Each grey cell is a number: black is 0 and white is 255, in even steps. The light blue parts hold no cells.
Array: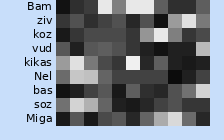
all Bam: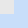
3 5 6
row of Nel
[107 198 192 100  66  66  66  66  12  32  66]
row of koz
[ 25  54  74  74  74  54 149 232 127  54  74]
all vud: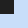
1 6 8 9
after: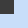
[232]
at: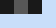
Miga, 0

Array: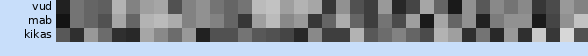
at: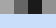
vud, 26
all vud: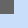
2 12 27
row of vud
[ 33 116 101  95 179 130 159 166  81 130 145 116 101 116 187 194 159 179
 166  55 145  81  62 153  40  69 166 101  26 145  88 137 116 137  55  75
 153 130]
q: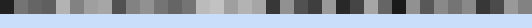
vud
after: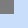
[145]
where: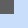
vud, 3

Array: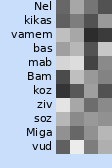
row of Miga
[145 103 145 183]
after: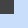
[138]
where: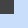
mab, 2
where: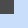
Bam, 0
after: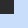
[59]
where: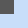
koz, 1

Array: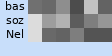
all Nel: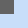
2
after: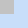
[99]
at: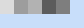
soz, 0
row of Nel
[220 105  99 126  84  84]
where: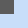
soz, 3

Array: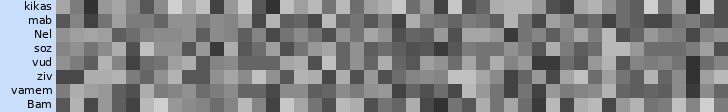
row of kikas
[165 124  50 152 165 132  87 139 207 165 192  66 152 199  87  50 192 159
 185 116 185 109 159 173 199 109 152  66 199  80 101 173 179 179 152  80
  66 165 179 145 109  94 207 116 159  50 199  80]
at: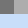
vud, 30

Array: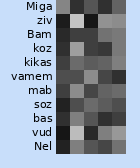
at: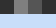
bas, 0
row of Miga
[133  48  85  48  99]
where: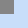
Miga, 0
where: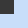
koz, 3
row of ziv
[ 28 195  22 146 140]

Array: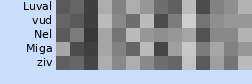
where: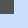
Nel, 10
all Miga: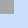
0 3 11
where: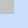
ziv, 9

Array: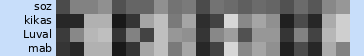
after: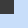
[136]
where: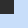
kikas, 10
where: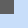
soz, 13
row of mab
[ 53  39 177 177  25  53 165 191 122 165  39  67 215 136 165 144  32  75
  39 171 130]
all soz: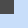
0 10

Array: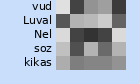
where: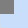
kikas, 1
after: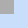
[126]
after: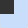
[67]
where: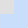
vud, 0
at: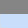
kikas, 2
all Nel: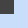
1 3
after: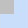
[80]

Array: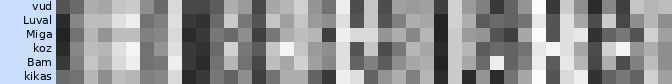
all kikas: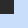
9 27 29 31
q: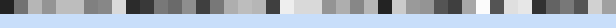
Miga
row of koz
[ 43 135 189 182 223 244 114 148 223  57  50 106 209 120  92 197 244 197
 154 142 223  84 197  77 120 182 167  43 203 182  92 106  99 114 231 244
 223 167  77 209 244 148 174 142]
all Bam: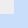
5 8 31 34
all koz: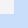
5 16 35 40
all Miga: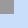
29

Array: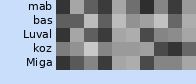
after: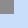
[166]
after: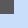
[133]

